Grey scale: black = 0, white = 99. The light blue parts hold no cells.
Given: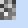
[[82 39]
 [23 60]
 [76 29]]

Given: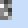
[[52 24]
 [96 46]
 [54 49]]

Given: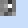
[[49 52]
 [52 64]
 [49 52]]

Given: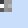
[[23 61]
 [98 61]
 [35 58]]

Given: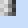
[[78 88]
 [84 77]
 [73 87]]

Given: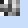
[[12 97]
 [61 67]
 [31 39]]

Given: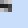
[[55 70]
 [12 14]
 [75 60]]

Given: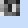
[[75 14]
 [64 47]
 [58 38]]

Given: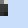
[[47 85]
 [23 23]
 [22 21]]
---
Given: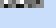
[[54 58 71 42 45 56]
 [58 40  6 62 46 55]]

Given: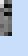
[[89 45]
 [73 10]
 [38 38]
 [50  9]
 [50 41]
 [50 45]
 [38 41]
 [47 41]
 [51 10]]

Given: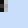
[[ 5]
 [20]
 [ 7]]

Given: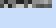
[[43 46 14 36 55 59 52]
 [28 15 76 37 50 31 34]]

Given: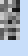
[[81 81 17]
 [44 54 22]
 [38 80  6]
 [76 56 49]
 [79 46 58]
 [47 13 35]
 [84 63 75]
 [36 28 47]
 [36 57 77]
 [42 15 70]]

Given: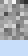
[[54 69 43 18]
 [70 72 54 47]
 [64 76 54 55]
 [69 55 44 66]
 [54 61 76 53]
 [64 72 53 80]
 [61 73 37 63]
 [74 48 48 66]
 [63 48 52 60]
 [67 69 54 48]]

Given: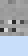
[[62 49 64 58]
 [63 61 64 62]
 [59 60 61 60]
 [60 60 59 60]
 [61 63 61 61]
 [47 83 71 51]
 [60 62 62 61]
 [15 49 71 66]
 [61 58 59 64]]
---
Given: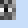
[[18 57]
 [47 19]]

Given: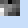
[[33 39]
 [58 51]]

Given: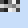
[[31  7]
 [84 70]]

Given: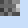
[[28 43]
 [39 41]]

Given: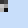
[[20 28]
 [77 62]]

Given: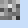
[[57 66]
 [66 69]]

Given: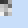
[[21 25]
 [76 68]]

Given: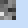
[[34 28]
 [41 48]]

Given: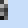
[[22 82]
 [67 41]]
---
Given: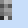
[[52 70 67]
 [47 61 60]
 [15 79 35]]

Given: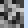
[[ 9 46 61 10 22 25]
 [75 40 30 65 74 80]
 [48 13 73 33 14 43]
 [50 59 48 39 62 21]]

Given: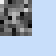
[[93 45  6 28 38 36 67 34]
 [64 19 50 55 51 53 81 50]
 [38 39  4 69 33 19 27 28]
 [29 41 24 29 46 46 30  3]
 [34 37 35 11 27 43 33 41]]

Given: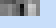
[[40 36 36 29 43 42 49 62 52 52]
 [50 48 55 44 37 11 48 75 71 50]]

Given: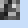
[[66 46 14 55 33]
 [47 19 32 34 57]
 [16 26 38 36 30]]

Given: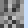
[[50 30 67 53 36 55]
 [49 26 60 18 43 66]
 [58 71 26 77 62 58]
 [26 70 25 70 37 30]]
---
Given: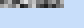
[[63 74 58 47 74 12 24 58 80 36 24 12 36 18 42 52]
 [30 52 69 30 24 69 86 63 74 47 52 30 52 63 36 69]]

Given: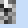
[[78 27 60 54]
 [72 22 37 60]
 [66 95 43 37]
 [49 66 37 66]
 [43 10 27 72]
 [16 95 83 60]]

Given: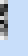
[[94 78]
 [89 72]
 [83 61]
 [72 50]
 [66 18]
 [40 40]
 [34 12]
 [23 23]
 [12 56]
 [ 6 45]]

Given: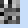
[[74 47  9 69 26]
 [63 31 31 37 20]
 [57 15 37 42 31]
 [26 96  9 69 63]
 [15 74 20 74 57]
 [ 3 47 52 52 57]]

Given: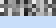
[[96 38 81 53 59 81 16 32 75 43 75 38 86 27]
 [86 22 64 59 22 59 16 48 91 64 75 32 86 27]
 [43 48 53 59 48 64 48 64 22 64 75 53 32 48]
 [27 38 81 38 43 81 10 59 27 70 70 53 75 32]]

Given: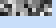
[[86 22 16 86 60 60 10 48 54 43 16 60 37]
 [48 70 37 80 60 65 65 10 80 27 32 70 92]
 [43 54 86 75 54 54 37 70 48 48 27 16 22]
 [10 16 48 75 16 80 65 22 32 27 92 22 43]]
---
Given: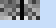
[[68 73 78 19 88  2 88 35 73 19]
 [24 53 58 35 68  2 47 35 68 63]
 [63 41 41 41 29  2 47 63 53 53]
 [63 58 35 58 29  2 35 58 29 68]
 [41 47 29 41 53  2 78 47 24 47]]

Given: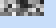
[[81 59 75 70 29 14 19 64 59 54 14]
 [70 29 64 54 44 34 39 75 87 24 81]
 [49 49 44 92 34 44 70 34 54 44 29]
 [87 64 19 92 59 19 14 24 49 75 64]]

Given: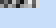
[[63 29 68 52 12 58 68 74 35 86]
 [24 47 18 74 35  6 58 91 41 86]]

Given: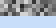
[[42 26 65 31 42 82 82 70 54 31 76 31 48 54]
 [76 54 48 21 70 59 82 65 21 65 36 36 42 48]
 [70 59 36 42 82 31 59 70 42 59 21 65 48 36]
 [59 82 31 65 70 15 42 48 65 54 48 26 54 42]]

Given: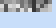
[[84 33 84 78 89 45 61 45 21 67 33 61 78]
 [72 33 67 72 45 84 56 89 21 39 72 72 78]
 [45 61 61 67 56 45 56 39 21 51 51 27 51]]

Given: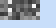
[[53 48 95 27 48 27 37 27 32 37]
 [53 48 90 32 32 27 37 22 32 43]
 [22 27 69 37 27 53 37 43 27 80]
 [59 69 43 32 22 53 59 53 64 43]
 [37 48 32 32 43 37 48 37 95 22]]

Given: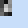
[[36 82 62]
 [26  5 57]
 [26 72 52]
 [42 20 10]]
